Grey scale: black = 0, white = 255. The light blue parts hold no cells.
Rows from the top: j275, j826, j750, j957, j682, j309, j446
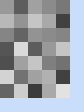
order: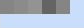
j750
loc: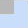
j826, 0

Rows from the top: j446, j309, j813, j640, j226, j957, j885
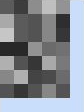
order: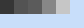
j813
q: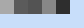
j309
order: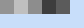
j446
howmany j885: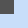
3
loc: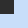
j309, 4

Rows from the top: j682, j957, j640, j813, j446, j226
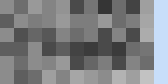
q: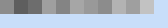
j226
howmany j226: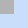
1
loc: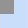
j682, 4
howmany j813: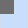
1
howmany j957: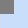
4

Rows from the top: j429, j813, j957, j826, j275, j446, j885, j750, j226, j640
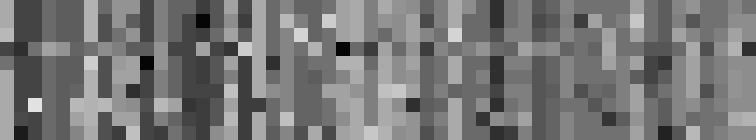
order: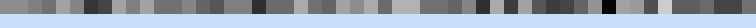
j275
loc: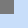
j885, 51
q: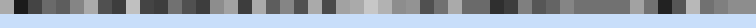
j640
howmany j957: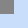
4
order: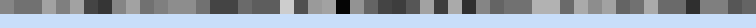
j275
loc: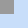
j275, 8

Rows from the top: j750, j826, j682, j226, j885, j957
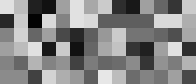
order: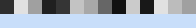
j226
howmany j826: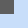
4
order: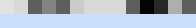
j826
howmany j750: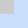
2
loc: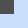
j682, 12

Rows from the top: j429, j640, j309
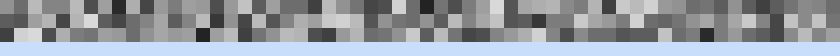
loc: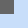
j640, 47
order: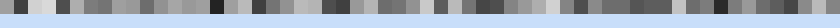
j309

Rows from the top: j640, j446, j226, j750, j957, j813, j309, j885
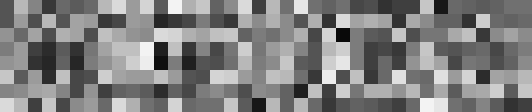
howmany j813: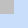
4
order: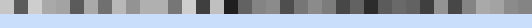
j309
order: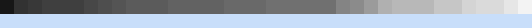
j640

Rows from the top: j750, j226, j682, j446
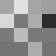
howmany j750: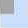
2
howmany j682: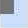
0
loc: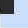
j226, 3
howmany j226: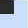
1
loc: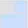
j750, 1
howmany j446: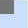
3

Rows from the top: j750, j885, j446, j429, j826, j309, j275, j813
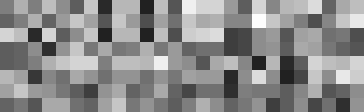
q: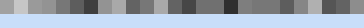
j275
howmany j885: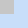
5
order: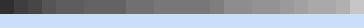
j429
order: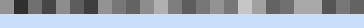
j813
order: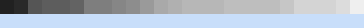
j750

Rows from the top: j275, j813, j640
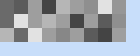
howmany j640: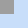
3
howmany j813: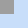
3
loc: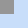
j275, 8
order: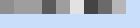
j813
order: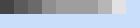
j813
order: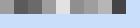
j813

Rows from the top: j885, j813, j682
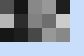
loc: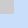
j813, 4
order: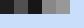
j885
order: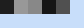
j885

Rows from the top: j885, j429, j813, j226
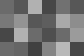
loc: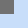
j885, 4
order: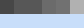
j885
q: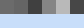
j226
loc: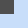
j813, 3

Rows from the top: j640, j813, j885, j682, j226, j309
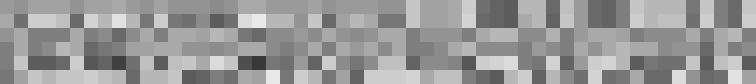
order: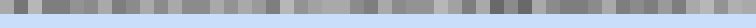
j885
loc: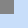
j226, 32
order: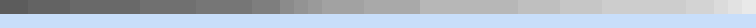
j813
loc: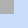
j885, 39

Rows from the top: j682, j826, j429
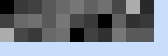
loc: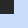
j682, 10
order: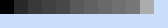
j682
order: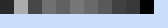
j682
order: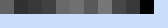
j826
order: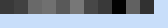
j826
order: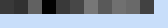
j826
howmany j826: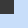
2

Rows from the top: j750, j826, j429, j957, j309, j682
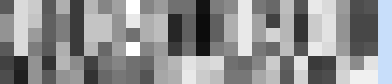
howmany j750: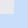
2
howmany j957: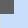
0

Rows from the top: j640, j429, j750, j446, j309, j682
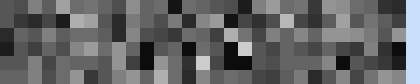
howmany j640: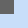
4
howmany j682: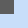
2
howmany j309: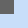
5
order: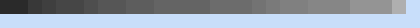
j682
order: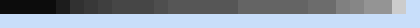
j309

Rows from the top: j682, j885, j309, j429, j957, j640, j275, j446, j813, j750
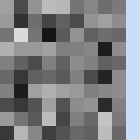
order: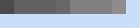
j957
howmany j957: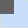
3
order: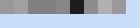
j429

